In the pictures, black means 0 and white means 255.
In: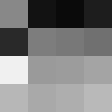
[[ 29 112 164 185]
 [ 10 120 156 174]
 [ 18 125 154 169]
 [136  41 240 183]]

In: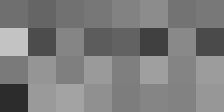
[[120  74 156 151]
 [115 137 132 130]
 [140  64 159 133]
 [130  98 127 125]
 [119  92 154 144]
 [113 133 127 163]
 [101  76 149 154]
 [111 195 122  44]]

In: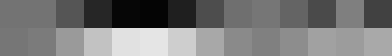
[[ 65 169]
 [127 156]
 [ 74 161]
 [100 141]
 [118 128]
 [111 138]
 [ 77 168]
 [ 31 206]
 [  4 229]
 [  6 225]
 [ 38 194]
 [ 85 154]
 [115 123]
 [115 118]]

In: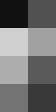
[[ 81 161  90  57]
 [ 17 208 173 115]]

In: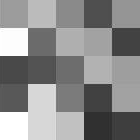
[[149  66 158 162  62]
 [ 78 162 177  65  48]
 [138 175 109 123 193]
 [187 108  82 215 215]
 [155 253  73  88 254]]

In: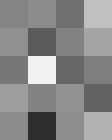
[[191 164 126  99 177]
 [112 130 102 145 141]
 [139  91 242 130  46]
 [131 143 119 157 139]]

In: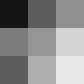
[[144 212 231]
 [ 93 149 173]
 [ 20 124  93]]
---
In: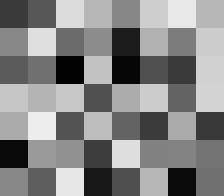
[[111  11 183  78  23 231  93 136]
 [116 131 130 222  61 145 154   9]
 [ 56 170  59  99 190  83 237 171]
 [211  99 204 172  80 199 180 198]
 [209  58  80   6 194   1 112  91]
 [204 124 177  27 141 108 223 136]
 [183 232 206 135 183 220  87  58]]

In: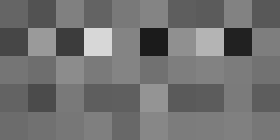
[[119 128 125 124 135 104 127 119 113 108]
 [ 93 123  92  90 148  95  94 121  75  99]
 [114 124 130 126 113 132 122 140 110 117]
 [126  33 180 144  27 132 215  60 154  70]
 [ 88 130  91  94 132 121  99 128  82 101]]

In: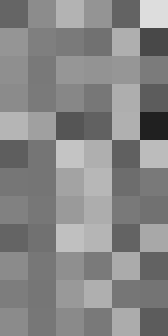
[[ 92 172 121 138 119 139]
 [116 118 175 153 118 125]
 [ 98 171 122 143 119 139]
 [168  99 181 192 113 100]
 [113 121 173 154 119 129]
 [121 109 183 163 117 118]
 [188  96 175 196 117  94]
 [ 32 176  97  85 160 181]
 [ 92 174 119 135 122 139]
 [123 150 147 150 121 143]
 [ 72 175 113 122 127 149]
 [221  99 148 179 140 101]]

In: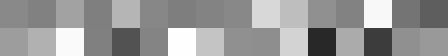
[[153 144  60 171  40 211 142 144 196 254 132  82 128 250 177 157]
 [ 94 116 248 130 144 190 216 136 131 126 135 181 127 162 129 137]]

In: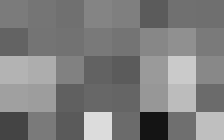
[[191 111  20 107 220  90 122  68]
 [107 188 151 101 103  96 157 160]
 [136 202 154  91  98 129 173 179]
 [122 144 135 116 121 114 116  99]
 [111 112  91 127 132 112 117 123]]

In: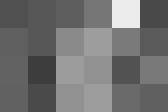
[[ 96 106 157 145  74  97]
 [121  82 145 156  61  98]
 [ 90 122 157 138  87  95]
 [ 73 236 118  94  87  80]]
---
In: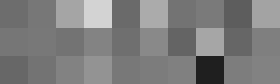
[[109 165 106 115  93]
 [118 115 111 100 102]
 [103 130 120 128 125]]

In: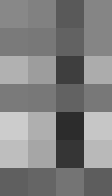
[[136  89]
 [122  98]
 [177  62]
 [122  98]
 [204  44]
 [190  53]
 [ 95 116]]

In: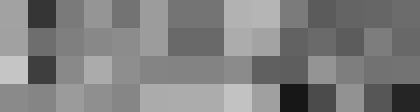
[[162 122 115 116 178 123 100 108]
 [161 127 140 105 172  98  92 104]
 [197 137 142 131 139  94 126 115]
 [138 155 134 172 194  23 146  37]]

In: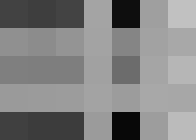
[[ 66  67  14 193]
 [144 148 133 168]
 [127 126 108 182]
 [154 156 156 167]
 [ 64  60   8 187]]

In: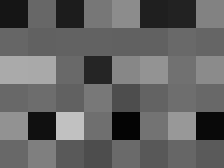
[[ 21  28 140  34]
 [102  98  97 105]
 [170 105 135 113]
 [104  97  77 110]
 [146 193   4 152]
 [104  89 106 102]]

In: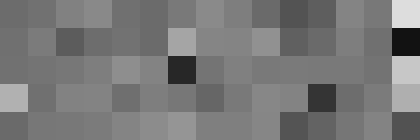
[[108 129 112 121 126  83 132 221]
 [112  92 114 165 132  96 126  18]
 [113 119 142  39 128 122 121 199]
 [177 130 111 119 121 131 109 175]
 [106 120 132 149 127  84 118  82]]
